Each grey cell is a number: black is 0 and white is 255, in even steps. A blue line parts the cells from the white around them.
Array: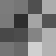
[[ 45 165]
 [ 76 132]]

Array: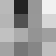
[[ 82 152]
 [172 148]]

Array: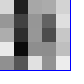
[[ 65 150]
 [ 45 151]]

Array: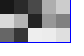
[[180  35]
 [ 54 238]]

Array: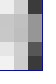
[[192 150]
 [190 150]]

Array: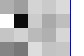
[[ 12 204]
 [210 186]]
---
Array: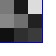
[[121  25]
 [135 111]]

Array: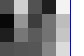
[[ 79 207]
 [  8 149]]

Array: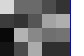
[[216 106]
 [ 60  51]]

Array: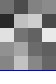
[[113  76]
 [ 41 192]]

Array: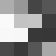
[[173 151]
 [250 195]]

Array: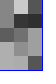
[[134 202]
 [134  54]]
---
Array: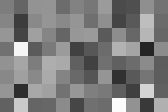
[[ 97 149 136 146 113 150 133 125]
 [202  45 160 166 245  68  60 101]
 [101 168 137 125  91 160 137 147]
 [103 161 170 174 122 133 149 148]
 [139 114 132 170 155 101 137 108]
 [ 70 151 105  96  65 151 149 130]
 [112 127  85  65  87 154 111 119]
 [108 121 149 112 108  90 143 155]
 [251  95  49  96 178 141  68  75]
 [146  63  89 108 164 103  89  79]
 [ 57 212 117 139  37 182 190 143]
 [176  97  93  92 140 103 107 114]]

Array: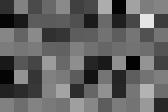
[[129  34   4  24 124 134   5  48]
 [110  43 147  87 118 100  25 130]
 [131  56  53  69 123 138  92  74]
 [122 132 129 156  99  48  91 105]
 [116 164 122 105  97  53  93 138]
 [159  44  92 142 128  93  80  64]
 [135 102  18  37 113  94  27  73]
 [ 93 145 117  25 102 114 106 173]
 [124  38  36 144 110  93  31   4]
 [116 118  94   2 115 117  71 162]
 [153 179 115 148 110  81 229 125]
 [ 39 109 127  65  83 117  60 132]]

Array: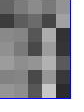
[[149 130 156 144 137  60 100]
 [142 133 142 122 133  93 123]
 [ 87  73 148  73  86 107 139]
 [199 150 177 156 172  70 121]
 [ 43  57  90  53  50 161 147]]

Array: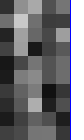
[[ 64  27  43  58  27  23  66  35 111  48]
 [ 74  64  89  98 125  71 158 161 201 144]
 [117  97 174 124 138 117  24 103 112 169]
 [118  79  31  17  83  83  65  72  60  81]
 [ 55  30  79  54 109 108  89 158  62 117]]

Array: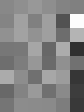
[[117 104 171 110 119 145 132 136]
 [140 131 141 125 120 162 161 143]
 [139 154 112 151 166 146 128 152]
 [138 112 167 106 103 159 159 142]
 [125 138 156 144 172 109  82 131]
 [ 57  61  54 113  48 180 253 128]]

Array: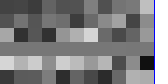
[[ 57 214 119 167  82  67]
 [ 91 179 119  49 115  69]
 [ 92 204 119  86  85  60]
 [125 142 119  49 118  99]
 [ 45 206 119 149 110  81]
 [100 187 119 176  61  82]
 [ 72 153 119 213 106 127]
 [ 43 182 119 106 138  80]
 [104  76 120  74 162 116]
 [177 140 119 100  69 121]
 [172  16 120 153 140 191]]

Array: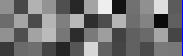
[[ 57 145 108 144]
 [107  79 165  72]
 [111 163  74 178]
 [ 69 187 181 147]
 [ 37 119 127  79]
 [ 86  44 184  39]
 [214 122  46 164]
 [ 98 158  77 238]
 [ 69  66 181  19]
 [ 97  96 110 113]
 [ 74 106 131 144]
 [122 166  10 222]
 [120  69  96  91]]
